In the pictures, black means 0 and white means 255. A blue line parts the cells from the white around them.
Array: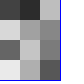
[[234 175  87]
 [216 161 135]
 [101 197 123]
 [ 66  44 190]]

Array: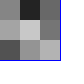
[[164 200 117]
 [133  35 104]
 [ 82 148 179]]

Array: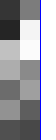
[[193 251]
 [173 138]
 [146  94]
 [108 159]
 [ 80  72]
 [ 53 124]
 [ 37 244]]

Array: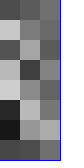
[[206 138  99]
 [200 124 105]
 [185  63 131]
 [ 83 165  91]
 [ 77  91 112]
 [ 71  77 112]
 [ 39 185 118]
 [ 23 151 171]]

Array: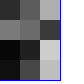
[[122 107  58]
 [ 44  92 175]
 [ 15  71 190]
 [  7  31 205]]

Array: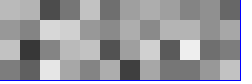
[[194  55 132 186 194  82 159 208  90 238 111 125]
 [186 180  76 118 194 111 159 173 159 132 144 103]
 [152 132 215 208 152 138 173 138 180 180 144 167]
 [125  96 230 167 132 173  63 167 118 118 152 194]]

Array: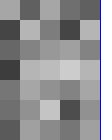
[[166  96 166 111  96]
 [118 166 145 131 166]
 [111 145 196  77 145]
 [103 131 152 160 131]
 [ 90 160 138 118 160]
 [ 69 181 125  69 181]
 [ 61 181 188 204 181]]

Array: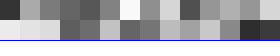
[[235 227 220  94 109 194 101 117 188 162 200 137  46  59]
 [ 52 170 123 101  87 130 249 143 214  80 150 176 150 214]]
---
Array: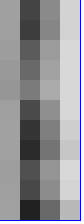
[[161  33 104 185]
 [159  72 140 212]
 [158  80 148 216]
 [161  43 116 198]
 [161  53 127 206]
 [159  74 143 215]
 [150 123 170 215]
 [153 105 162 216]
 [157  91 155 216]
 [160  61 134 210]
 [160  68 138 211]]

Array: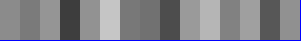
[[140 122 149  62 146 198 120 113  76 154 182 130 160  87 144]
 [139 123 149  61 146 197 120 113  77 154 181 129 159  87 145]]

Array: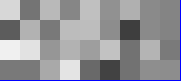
[[121 121 169 228 105  66 114 142 141]
 [240 226 150 178 158 194 114 180 122]
 [ 92 178 121 188 189 141  62 138 131]
 [215 116 185 134 192 145 176 138 132]]

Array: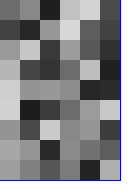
[[158 128  86 123  35 174]
 [167 149  41 138 114  93]
 [148  72 202 136 149  61]
 [209  29  60 108 155 200]
 [207 148 152 141  39  44]
 [182  69  52 108 189  32]
 [153 198  57 156  87  49]
 [ 66  39 151 215  93  67]
 [109 136  31 193 211  75]]

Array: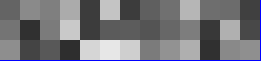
[[142  68  88  46 214 231 207 123 146 175  48 137 143]
 [116  48 123 201  60  91  92  84 103 125  56 176  72]
 [100 138 127 171  60 196  60  95 112 182 110 108  64]]

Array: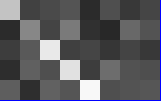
[[ 94  46  97  85 248  79  83  86]
 [ 45  96  79 225  61 109  82  78]
 [ 61  89 233  64  69  54  68  56]
 [ 43 135  68 122  48  40 104  83]
 [195  65  74  84  43  79  56  69]]

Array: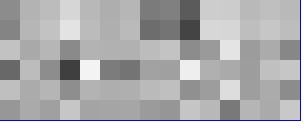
[[151 170 160 198 164 165 166 155 150 197 184 121 181 170 200]
 [191 171 181 142 179 174 175 186 191 144 157 221 158 171 140]
 [104 188 141  63 243 124 116 162 160 238 176 170 157 192 198]
 [194 169 182 138 179 177 177 188 195 140 154 228 156 171 135]
 [132 182 194 227 187 175 186 109 116  68 215 214 190 198 189]
 [140 179 188 214 184 174 182 123 128  91 205 204 185 191 185]]

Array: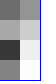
[[131 253]
 [ 55 240]
 [168 205]
 [109 148]]
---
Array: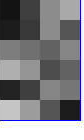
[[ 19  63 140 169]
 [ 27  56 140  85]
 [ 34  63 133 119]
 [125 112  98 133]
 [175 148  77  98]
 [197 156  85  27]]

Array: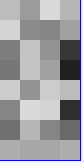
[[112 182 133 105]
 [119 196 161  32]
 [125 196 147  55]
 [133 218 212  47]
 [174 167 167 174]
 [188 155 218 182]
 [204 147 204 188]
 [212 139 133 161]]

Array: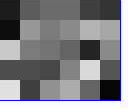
[[ 13 151 123 138 180 166]
 [ 28  92 108 108  64  52]
 [ 77  77  71 131 217  85]
 [201 123 115 100  36 138]
 [224  64 145 172 100   5]]

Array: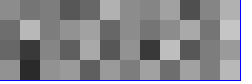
[[103  57 133  95 169  87 146  57 190  87 125 154]
 [110 184 125 146 161 103 140 117 140 169 117 197]
 [140 117 125  87 103 177 140 133 161  79 133 177]
 [146  42 146 154  95 154 125 161 110 161 125 184]]

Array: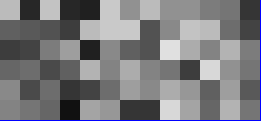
[[ 61  67 124 158  32 137  96  82 224 172 131 179 124]
 [ 96  89  82  61 187 201 201  82 137 195 187 109  67]
 [102 109  74  96 179 131 172 131 117  61 216 145 117]
 [131 117 102  17 164 151  53  53 216 164 102 179 117]
 [137  74 109  53  67 109 158 137 172 151  96 158  89]
 [187  39 195  39  32 201 145 187 145 145 124 117  53]]

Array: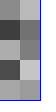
[[ 62 114]
 [ 75 197]
 [139 185]
 [167 155]
 [173 126]]

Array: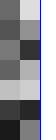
[[ 26 126]
 [ 59  39]
 [ 84 145]
 [ 98 178]
 [105 220]
 [120  51]
 [192 205]]
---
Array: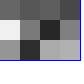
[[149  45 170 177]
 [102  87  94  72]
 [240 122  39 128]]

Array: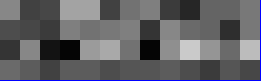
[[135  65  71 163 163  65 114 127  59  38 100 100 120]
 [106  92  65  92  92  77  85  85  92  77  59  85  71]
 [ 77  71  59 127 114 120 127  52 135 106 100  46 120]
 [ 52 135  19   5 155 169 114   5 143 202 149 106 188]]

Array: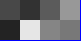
[[ 35 230 133 120]
 [ 72  50  91 152]]

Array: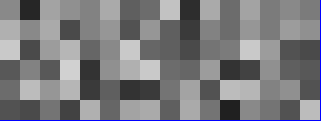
[[176 137 170  74 130 150  82 150  95  58 130 108 150 123 156 144]
 [137  38 163 144 130 170  95 108 194  45 170 108 163 123 137 123]
 [201  74 156 182 102 137 201 102  95  74 116 123 201 156  82  74]
 [108 188 150 182  58  95  51  58 116 163  82 188 182 130 144  82]
 [ 82  74 116  66 176 102 163 170  95 170 116  32 137 116  82 188]
 [ 88 130  88 209  51 144 176 201 108 102 156  51  66 144  95  88]]

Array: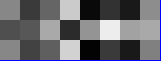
[[ 79  87 169  43 148 237 162 169]
 [135  58 101 203   9  50  25 141]
 [135  66  95 210   3  58  25 128]]

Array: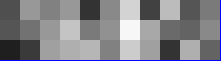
[[ 31  58 160 175 182 129 204 160  51 175  99]
 [ 85 114 152 196 122 145 247 168 106  99 137]
 [ 79 152 129 152  51 137 211  65 188  85 122]]
